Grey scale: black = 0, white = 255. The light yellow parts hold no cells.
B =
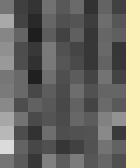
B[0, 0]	117
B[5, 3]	111
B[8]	[167, 115, 74, 84, 75, 103, 92, 129, 146]
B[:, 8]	[65, 86, 95, 54, 55, 67, 101, 89, 146, 58, 98, 79]
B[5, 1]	105
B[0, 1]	63
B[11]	[117, 90, 55, 128, 92, 123, 86, 102, 79]
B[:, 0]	[117, 169, 134, 144, 153, 118, 122, 137, 167, 184, 219, 117]
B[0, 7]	99
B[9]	[184, 77, 50, 110, 78, 81, 83, 137, 58]
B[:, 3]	[113, 102, 93, 122, 121, 111, 93, 88, 84, 110, 80, 128]
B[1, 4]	80
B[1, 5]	84
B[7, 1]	77
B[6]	[122, 105, 72, 93, 75, 109, 81, 101, 101]
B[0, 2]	52
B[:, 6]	[50, 61, 54, 55, 55, 68, 81, 68, 92, 83, 82, 86]
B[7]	[137, 77, 97, 88, 72, 98, 68, 106, 89]
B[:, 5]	[106, 84, 95, 69, 74, 92, 109, 98, 103, 81, 65, 123]
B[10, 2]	71
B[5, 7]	115
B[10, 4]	54
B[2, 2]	30

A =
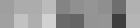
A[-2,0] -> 159
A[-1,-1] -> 181
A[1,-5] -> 101
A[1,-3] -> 149
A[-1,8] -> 62
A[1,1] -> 194
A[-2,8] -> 110

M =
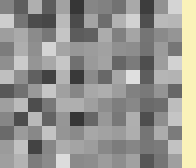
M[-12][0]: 131
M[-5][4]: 175
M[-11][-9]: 186
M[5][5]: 57
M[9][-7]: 167
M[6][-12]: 113
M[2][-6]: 172
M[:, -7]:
[134, 164, 96, 156, 154, 139, 168, 159, 102, 167, 157, 141]
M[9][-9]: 149
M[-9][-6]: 161
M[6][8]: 157
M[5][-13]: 191
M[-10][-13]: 158
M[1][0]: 205
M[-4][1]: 76
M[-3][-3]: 117
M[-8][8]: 102
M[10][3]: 135
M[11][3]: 139
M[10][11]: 123
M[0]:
[131, 94, 175, 93, 162, 54, 134, 129, 114, 169, 61, 146, 212]
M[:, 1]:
[94, 117, 170, 174, 203, 143, 113, 187, 76, 155, 193, 179]
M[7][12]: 189
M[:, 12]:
[212, 182, 149, 118, 210, 179, 102, 189, 197, 123, 194, 159]
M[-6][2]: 153
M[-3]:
[106, 155, 136, 195, 149, 138, 167, 162, 156, 174, 117, 172, 123]
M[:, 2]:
[175, 76, 139, 143, 149, 96, 153, 77, 185, 136, 67, 124]
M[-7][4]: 180
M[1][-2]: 185
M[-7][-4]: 223
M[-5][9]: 136
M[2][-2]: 138
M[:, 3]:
[93, 71, 119, 212, 168, 66, 198, 120, 99, 195, 135, 139]
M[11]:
[159, 179, 124, 139, 220, 138, 141, 156, 142, 161, 86, 117, 159]

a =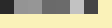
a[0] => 41
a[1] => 148
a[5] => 194

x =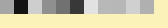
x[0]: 165
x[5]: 56
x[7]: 184
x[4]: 113

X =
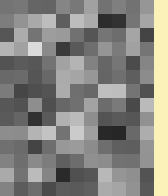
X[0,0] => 116
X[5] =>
[105, 107, 85, 104, 171, 165, 151, 101, 111, 94, 140]
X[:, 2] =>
[101, 169, 116, 219, 87, 85, 79, 142, 49, 180, 68, 138, 187, 109]
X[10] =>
[112, 107, 68, 110, 152, 155, 140, 110, 95, 94, 148]
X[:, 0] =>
[116, 125, 86, 180, 83, 105, 123, 87, 90, 141, 112, 130, 170, 131]
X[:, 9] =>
[114, 117, 165, 161, 75, 94, 116, 73, 86, 105, 94, 113, 143, 146]
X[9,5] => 203
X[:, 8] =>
[127, 50, 109, 123, 118, 111, 189, 122, 90, 38, 95, 114, 149, 165]
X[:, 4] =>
[133, 94, 154, 58, 162, 171, 172, 103, 177, 115, 152, 95, 42, 92]
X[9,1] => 140
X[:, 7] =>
[114, 45, 117, 149, 102, 101, 191, 108, 84, 40, 110, 140, 184, 171]
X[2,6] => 85
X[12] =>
[170, 115, 187, 133, 42, 80, 86, 184, 149, 143, 83]
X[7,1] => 82
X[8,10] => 145
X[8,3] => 90
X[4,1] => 91
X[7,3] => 79
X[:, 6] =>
[161, 171, 85, 110, 130, 151, 104, 163, 142, 159, 140, 144, 86, 96]
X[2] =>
[86, 172, 116, 157, 154, 113, 85, 117, 109, 165, 68]

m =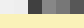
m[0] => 240
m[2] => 64
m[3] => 135
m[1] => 238
